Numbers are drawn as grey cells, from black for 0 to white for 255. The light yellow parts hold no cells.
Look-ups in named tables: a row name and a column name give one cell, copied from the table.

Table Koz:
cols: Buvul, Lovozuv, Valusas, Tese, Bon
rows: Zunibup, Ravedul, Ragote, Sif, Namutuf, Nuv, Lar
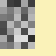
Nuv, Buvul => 170
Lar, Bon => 186
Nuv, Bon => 46
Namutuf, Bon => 214
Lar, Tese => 79
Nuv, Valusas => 219
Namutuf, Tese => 76
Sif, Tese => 192
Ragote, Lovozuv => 114
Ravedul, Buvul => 155

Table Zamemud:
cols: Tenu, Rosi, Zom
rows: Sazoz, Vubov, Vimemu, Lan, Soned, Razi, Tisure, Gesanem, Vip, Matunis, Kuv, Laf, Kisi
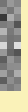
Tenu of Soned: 181
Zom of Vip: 124
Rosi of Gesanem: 102
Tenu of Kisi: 144
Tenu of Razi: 137
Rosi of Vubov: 120
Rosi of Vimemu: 172
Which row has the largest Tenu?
Tisure

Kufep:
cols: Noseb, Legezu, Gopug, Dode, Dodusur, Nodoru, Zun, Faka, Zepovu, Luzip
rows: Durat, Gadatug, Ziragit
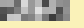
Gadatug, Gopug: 126
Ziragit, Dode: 122
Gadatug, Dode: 193
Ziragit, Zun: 118
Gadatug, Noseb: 82
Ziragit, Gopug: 200
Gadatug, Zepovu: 80
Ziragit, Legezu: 197
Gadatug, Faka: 178
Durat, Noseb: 165
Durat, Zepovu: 145
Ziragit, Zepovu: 100
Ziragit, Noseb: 73
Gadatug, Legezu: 94
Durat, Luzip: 139
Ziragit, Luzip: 136
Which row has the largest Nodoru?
Gadatug

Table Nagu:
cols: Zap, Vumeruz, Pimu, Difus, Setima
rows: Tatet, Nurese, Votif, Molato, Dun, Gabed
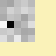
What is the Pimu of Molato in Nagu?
168
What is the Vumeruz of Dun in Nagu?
208
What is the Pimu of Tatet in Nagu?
192
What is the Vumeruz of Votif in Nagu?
195
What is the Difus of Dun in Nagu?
168
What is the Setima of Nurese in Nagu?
204
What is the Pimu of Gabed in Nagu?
233
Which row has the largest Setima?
Molato

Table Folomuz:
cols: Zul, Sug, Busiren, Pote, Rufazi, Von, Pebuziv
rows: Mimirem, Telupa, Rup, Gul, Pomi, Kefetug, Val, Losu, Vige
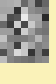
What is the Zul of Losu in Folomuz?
82
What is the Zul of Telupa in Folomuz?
164
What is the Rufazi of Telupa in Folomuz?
141
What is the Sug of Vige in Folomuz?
131
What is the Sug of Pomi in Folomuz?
157
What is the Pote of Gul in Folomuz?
73
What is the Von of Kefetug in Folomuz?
181
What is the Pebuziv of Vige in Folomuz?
138
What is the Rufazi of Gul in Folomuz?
202
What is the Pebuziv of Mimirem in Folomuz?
102
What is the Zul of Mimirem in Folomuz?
169
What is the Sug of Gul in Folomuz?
59
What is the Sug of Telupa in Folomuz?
165
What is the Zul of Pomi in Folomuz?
157
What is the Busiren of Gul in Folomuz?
206
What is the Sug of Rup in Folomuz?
78
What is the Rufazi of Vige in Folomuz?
108
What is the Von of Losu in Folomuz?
128
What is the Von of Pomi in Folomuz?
122
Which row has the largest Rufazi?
Gul

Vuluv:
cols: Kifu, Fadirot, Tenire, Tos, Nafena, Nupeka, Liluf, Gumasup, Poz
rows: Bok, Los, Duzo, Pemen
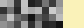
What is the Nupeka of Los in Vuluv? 182
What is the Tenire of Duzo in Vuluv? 106
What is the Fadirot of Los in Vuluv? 115
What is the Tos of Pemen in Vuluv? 164
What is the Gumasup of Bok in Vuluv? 60
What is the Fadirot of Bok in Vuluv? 164
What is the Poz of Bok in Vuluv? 148
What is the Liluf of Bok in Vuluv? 116
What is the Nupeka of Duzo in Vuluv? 92
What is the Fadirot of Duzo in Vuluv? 193
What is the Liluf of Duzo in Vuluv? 67
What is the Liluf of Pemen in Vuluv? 36
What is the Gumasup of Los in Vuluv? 203
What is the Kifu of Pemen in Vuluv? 146
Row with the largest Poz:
Duzo

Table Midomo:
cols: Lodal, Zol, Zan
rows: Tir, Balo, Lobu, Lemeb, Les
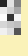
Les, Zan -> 85
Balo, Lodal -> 235
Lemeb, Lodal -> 214
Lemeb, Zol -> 199
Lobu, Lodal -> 252
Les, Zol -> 222
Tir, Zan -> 130
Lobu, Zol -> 53
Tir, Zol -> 226
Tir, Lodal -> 37
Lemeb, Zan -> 191

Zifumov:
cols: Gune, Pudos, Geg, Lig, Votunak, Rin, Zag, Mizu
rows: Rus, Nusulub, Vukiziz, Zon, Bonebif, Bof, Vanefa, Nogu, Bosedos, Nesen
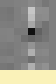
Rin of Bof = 109
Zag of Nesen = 145
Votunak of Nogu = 175
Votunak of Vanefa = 147
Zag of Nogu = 136
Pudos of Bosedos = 129
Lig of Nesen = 139
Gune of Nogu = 121
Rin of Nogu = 134
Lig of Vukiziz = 131
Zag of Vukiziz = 140
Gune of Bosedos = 127
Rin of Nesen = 137
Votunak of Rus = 137
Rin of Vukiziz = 138
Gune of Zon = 125

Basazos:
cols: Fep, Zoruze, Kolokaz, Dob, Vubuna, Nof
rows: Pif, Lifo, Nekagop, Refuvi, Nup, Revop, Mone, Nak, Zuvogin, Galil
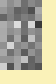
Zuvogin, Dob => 193
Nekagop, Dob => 126
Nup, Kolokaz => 154
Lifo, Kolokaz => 98
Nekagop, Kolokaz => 107
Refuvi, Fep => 173
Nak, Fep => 168
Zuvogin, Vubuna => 99
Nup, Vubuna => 146
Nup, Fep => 170
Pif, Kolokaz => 158
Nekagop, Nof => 155
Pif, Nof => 122
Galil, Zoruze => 83
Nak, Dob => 93
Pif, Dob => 111
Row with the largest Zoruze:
Mone

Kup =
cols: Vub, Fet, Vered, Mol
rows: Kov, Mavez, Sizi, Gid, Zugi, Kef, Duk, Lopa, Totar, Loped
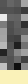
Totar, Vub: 90
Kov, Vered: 92
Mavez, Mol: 59
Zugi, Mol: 94
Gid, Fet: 81
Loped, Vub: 192
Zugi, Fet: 78
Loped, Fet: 83
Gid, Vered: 95
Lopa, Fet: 89
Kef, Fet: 69
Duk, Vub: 184
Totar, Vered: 104
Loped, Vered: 15
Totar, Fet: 82
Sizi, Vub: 234
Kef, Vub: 165
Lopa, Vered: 136
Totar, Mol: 65

